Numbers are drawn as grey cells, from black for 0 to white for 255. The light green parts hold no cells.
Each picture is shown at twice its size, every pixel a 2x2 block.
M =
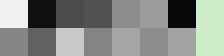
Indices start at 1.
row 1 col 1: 240
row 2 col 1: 134
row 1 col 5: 141
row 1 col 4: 81
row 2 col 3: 200

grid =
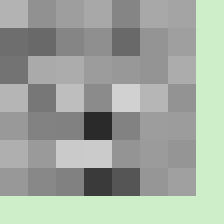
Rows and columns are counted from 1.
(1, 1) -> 179
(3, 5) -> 152
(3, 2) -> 170
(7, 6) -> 150
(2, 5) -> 105
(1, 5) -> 133
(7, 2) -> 136
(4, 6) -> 182
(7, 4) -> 58
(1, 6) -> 168
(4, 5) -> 209
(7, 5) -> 85
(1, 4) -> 168
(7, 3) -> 129

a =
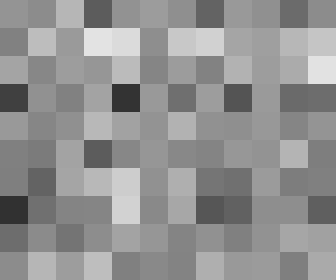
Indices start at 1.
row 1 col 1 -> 148
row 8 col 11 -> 142
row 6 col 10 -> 147
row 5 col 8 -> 145
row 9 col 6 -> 150
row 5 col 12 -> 148
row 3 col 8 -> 130
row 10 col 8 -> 175
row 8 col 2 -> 112
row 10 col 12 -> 170
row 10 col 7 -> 131
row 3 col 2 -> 135
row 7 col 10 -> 155
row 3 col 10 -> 157
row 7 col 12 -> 128
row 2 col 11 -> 183
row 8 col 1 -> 49
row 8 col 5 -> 210
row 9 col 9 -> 128
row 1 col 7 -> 143
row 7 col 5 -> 205
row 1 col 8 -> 99
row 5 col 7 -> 178
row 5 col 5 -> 162
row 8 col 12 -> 95
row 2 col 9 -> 165
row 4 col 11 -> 106
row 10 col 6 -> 137
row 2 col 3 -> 154
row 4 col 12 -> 109
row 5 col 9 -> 143

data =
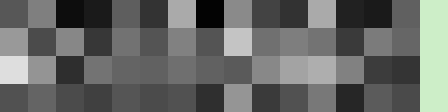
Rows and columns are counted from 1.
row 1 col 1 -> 87
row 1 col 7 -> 170
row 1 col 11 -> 50
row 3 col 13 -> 129
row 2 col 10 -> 112
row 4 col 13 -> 38
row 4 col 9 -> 149
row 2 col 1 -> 153
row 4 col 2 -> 100
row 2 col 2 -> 75
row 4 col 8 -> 47
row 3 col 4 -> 115
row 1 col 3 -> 13
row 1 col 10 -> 67
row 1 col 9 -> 138
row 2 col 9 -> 196
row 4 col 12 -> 120
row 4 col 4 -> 64

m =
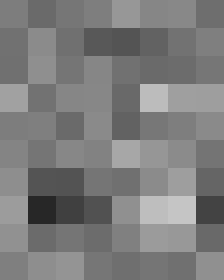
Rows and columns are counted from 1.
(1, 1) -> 125
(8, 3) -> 64
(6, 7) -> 139
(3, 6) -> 106
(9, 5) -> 128
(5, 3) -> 106
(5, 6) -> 119
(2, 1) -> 113
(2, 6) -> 98
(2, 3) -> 112
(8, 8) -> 67
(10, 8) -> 144
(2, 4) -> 88
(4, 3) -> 134
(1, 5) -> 151
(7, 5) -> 112
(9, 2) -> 107
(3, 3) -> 117
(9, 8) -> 105
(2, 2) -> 139
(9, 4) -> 108
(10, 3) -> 148
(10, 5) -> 111
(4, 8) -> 158
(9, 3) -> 117

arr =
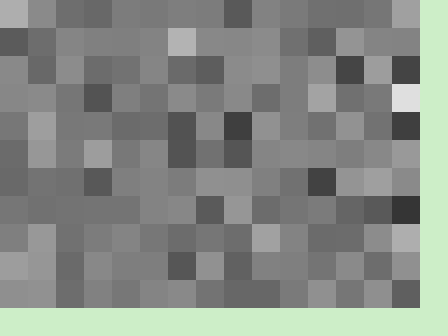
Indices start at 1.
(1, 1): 174
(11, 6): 132
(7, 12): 66
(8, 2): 113
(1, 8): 124
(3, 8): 93
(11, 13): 118
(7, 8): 144
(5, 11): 126
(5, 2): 158
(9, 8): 118
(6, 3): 123
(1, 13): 111
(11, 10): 103
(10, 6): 126
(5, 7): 82
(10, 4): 136
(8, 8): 90
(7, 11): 113
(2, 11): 112
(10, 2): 150
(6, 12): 133
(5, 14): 114
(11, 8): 115
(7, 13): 148
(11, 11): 122
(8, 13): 101
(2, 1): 91
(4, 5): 127
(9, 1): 127
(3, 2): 104
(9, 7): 108
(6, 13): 126
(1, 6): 121
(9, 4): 124
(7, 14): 159
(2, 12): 95
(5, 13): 146

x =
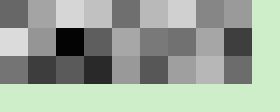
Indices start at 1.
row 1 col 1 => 103
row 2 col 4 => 94
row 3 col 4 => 41
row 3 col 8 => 183
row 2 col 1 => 219
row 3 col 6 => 87
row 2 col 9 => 62
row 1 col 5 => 111
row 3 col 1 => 116

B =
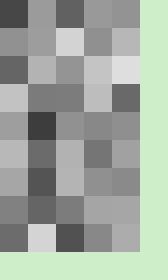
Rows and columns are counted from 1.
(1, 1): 71
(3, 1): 101
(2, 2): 157
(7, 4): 144
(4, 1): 194
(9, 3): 81
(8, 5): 166
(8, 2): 101
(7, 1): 166
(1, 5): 147
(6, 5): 161

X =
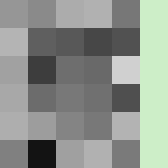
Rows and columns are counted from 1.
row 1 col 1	150
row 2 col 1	180
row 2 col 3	88
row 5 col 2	157
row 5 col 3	132
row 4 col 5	79
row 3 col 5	208
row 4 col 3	120
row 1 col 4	177
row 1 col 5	119

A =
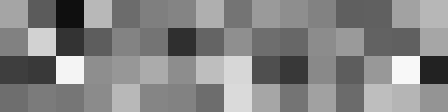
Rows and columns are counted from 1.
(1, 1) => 165
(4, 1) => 110
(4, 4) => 139
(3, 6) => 171
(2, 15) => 96
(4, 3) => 118
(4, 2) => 123
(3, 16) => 34
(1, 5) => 108
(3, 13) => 93
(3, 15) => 248
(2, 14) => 98
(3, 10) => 79
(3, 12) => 137
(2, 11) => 103
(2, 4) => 93
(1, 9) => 116
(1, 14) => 96
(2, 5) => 131
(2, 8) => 100
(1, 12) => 130
